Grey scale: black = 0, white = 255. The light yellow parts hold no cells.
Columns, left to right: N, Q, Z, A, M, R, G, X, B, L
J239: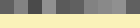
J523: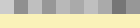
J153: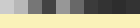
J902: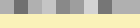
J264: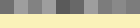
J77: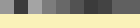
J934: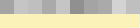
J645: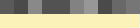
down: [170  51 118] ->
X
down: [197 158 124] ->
A
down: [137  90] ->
M

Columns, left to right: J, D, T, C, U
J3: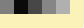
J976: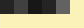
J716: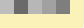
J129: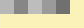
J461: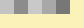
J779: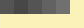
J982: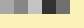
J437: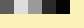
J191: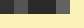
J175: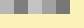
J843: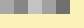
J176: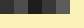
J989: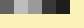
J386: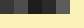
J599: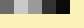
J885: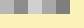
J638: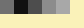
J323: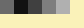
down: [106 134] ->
D
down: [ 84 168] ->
J
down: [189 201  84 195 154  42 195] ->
T
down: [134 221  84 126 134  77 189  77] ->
D
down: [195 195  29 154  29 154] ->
T
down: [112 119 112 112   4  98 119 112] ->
U

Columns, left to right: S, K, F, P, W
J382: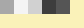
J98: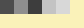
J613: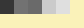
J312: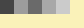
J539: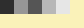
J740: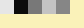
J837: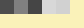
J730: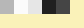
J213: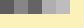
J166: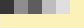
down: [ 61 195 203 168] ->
P
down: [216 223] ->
W
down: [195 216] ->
P
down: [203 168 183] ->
P

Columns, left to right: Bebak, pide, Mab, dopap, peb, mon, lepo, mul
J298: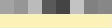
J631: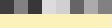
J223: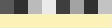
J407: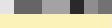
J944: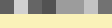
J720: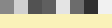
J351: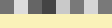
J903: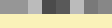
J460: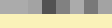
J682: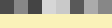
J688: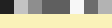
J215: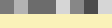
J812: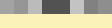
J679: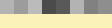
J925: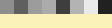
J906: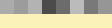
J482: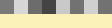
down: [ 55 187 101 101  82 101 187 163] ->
Mab
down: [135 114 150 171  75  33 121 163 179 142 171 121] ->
Bebak
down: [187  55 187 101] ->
Mab
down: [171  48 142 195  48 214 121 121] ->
lepo
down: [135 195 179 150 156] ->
pide
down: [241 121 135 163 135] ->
mul

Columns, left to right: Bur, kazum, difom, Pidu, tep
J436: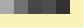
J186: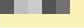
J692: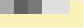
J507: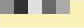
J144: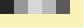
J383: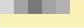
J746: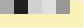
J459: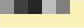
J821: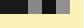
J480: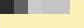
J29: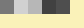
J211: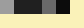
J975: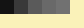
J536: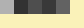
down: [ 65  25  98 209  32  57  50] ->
kazum
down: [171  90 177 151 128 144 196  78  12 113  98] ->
tep
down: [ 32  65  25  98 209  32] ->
kazum
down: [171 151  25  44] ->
Bur

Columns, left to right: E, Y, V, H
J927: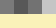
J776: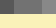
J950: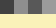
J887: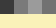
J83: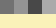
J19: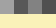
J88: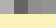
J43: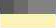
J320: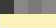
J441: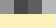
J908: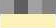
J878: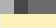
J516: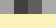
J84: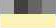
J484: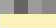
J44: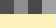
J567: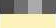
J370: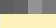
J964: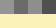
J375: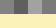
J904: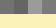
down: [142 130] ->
V
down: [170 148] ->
V
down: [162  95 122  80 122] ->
H
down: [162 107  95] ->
V
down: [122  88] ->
E

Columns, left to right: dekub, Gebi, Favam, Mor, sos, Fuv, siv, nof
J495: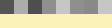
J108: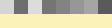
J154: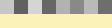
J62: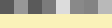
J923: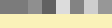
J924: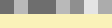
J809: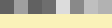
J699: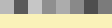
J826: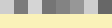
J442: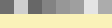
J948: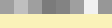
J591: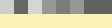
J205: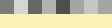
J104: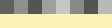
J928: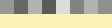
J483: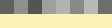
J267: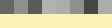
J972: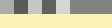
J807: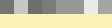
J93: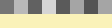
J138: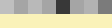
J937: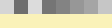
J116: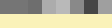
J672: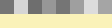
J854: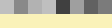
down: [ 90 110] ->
nof
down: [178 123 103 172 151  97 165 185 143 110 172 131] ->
nof
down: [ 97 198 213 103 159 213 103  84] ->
Favam
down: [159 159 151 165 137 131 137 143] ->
Fuv
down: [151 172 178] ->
nof
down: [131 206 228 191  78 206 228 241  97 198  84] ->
siv

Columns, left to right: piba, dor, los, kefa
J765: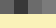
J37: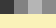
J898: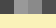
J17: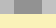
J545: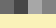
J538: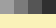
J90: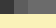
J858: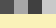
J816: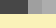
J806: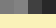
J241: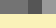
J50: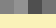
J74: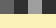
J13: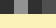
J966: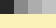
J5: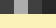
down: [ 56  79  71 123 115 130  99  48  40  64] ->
piba
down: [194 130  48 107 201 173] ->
kefa
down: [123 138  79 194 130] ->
kefa
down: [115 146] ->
dor
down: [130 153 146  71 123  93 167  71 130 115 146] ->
dor

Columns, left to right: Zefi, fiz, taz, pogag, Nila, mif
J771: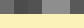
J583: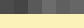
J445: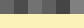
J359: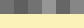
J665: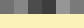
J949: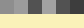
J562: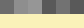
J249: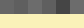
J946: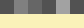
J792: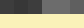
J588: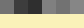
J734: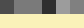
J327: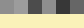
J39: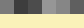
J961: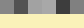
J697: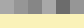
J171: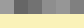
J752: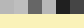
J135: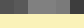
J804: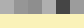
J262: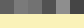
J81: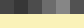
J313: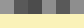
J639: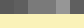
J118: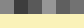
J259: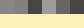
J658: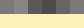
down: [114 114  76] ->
taz
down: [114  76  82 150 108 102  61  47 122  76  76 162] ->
taz

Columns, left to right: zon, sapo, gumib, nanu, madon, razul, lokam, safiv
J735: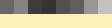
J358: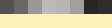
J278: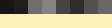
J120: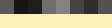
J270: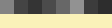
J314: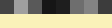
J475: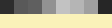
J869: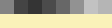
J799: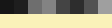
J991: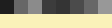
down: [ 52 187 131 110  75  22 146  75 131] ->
nanu
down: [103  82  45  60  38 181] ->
safiv

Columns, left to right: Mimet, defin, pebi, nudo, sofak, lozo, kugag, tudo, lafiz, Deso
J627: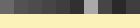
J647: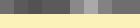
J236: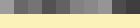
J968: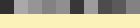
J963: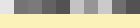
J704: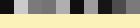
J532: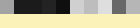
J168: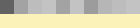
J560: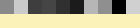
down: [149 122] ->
pebi
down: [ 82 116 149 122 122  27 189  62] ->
pebi
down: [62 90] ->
sofak
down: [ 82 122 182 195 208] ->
Deso
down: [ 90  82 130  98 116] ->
nudo
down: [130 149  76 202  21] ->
tudo
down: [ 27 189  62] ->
pebi

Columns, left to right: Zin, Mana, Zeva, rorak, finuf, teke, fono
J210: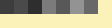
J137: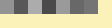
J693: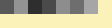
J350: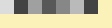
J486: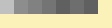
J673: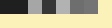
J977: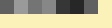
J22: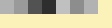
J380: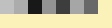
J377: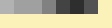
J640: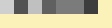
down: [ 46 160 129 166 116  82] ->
Zeva
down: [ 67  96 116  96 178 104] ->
fono
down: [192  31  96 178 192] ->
Zin
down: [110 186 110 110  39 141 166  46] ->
teke

